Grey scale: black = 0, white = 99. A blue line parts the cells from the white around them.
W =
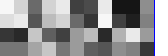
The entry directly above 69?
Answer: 25
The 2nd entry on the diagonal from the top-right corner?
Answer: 12
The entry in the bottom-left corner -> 46
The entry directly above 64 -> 77
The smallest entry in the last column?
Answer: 21
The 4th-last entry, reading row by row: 33
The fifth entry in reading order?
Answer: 91
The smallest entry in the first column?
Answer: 21
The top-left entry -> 96
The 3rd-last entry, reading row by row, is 55
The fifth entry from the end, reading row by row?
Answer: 37

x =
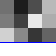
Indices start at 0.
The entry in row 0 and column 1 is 11
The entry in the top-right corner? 72
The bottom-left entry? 81
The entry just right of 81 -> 53
